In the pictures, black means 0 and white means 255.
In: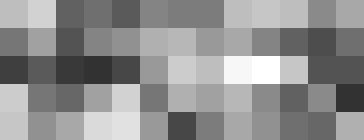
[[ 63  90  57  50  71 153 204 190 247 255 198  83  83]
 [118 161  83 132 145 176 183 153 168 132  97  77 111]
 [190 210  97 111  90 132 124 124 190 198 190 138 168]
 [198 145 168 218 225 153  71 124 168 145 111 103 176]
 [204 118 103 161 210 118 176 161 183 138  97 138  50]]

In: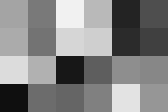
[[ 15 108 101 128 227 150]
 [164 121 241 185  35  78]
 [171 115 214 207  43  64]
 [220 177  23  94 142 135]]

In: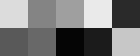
[[ 89 104   5  27 199]
 [220 132 159 234  42]]

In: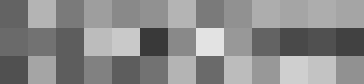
[[ 80 165  93 129  93 114 180 106 188 152 207 195 145]
 [ 99 180 122 158 137 145 180 122 145 173 165 173 165]
 [106 114  93 188 201  57 137 227 152  99  73  80  65]]

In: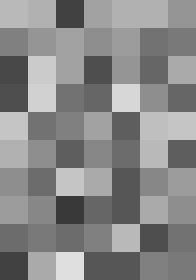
[[ 65 170 223  86  86 128 121]
 [ 72 203 162  78 149 102 170]
 [ 78 209 114 102 215 142 102]
 [108 121 108 128 185  78 114]
 [128 149 162 142 156 114 121]
 [142 108 197 170  86 135 156]
 [156 135  57 102  86 170 142]
 [177 142  94 135 108 185  94]
 [185 177  65 162 177 177 149]
 [197 114 128 162  94 191 197]]

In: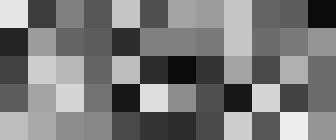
[[ 36 156 100  93  44 128 128 121 197 108 121 149]
 [ 66 205 184 100 190  44  11  52 164  73 176 108]
 [ 93 164 213 114  23 221 141  80  23 213  66 108]
 [190 170 141 135  73  52  44  73 205  86 237 149]
 [229  60 128  86 197  80 164 156 197 100  93  11]]

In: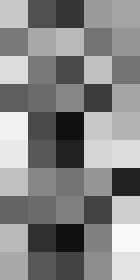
[[ 94 107 135  60 163]
 [100 107 129  67 206]
 [121 169 184 115 149]
 [169  88  67 143 227]
 [184  47  17 129 249]
 [192 135 115 149  33]
 [200  80  53 155 163]
 [220 121  74 192 115]
 [233  88  33 213 220]
 [241  74  17 200 177]]

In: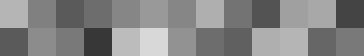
[[ 90 140 121  55 188 216 146 109  96 175 181 102 121]
 [181 128  90 109 134 153 134 175 115  83 160 168  68]]
